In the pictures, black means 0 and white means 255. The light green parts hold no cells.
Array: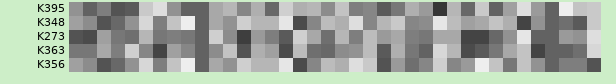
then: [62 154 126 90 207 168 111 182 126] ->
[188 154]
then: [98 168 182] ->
[134 175]
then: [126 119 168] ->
[168 68]

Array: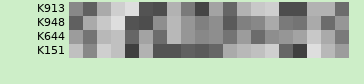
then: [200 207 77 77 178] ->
[178 108]
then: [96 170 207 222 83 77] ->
[178 122]
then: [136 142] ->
[116 156]
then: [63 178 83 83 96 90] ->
[102 170]
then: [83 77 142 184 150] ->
[128 142]
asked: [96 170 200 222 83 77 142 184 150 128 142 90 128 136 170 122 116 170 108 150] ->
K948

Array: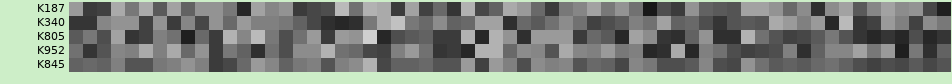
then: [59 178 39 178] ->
[147 47]
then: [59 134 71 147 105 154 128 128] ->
[120 98]
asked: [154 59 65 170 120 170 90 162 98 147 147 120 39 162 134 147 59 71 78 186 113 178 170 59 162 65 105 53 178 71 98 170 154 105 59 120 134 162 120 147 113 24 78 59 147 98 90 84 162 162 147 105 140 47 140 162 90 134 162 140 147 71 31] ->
K187
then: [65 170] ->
[120 170]
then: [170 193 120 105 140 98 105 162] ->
[162 47]

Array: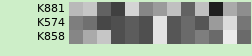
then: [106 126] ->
[106 235]
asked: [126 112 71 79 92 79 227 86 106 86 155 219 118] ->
K574
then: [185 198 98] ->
[64 212]
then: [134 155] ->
[192 98]
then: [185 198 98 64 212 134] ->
[155 192]
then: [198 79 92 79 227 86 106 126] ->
[106 235]

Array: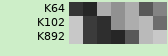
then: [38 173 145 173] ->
[88 131]
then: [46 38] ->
[88 186]
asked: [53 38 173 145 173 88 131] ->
K64
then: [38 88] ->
[186 200]
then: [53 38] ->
[173 145]

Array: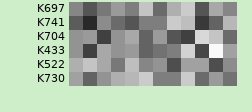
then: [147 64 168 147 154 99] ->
[114 126]
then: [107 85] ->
[126 126]
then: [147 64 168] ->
[147 154]
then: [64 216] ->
[196 107]
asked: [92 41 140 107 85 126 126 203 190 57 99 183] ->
K741
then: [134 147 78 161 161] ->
[78 140]

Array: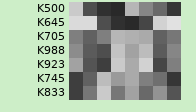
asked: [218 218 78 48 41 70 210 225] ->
K645
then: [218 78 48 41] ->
[70 210]

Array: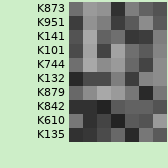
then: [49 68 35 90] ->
[83 154]
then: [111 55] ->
[61 126]
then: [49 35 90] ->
[98 98]
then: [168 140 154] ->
[104 68]
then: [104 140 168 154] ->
[119 41]
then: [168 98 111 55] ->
[61 126]

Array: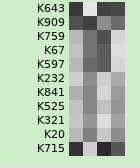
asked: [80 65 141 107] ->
K909
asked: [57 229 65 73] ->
K643
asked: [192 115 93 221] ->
K67
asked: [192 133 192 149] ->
K525

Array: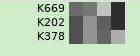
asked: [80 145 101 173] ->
K378
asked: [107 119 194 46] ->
K669

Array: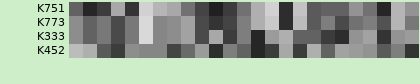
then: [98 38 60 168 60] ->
[175 98]
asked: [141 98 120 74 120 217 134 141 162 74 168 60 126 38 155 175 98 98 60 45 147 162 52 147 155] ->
K333
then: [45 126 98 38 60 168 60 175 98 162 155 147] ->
[90 126]
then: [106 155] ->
[45 126]
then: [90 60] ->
[141 134]

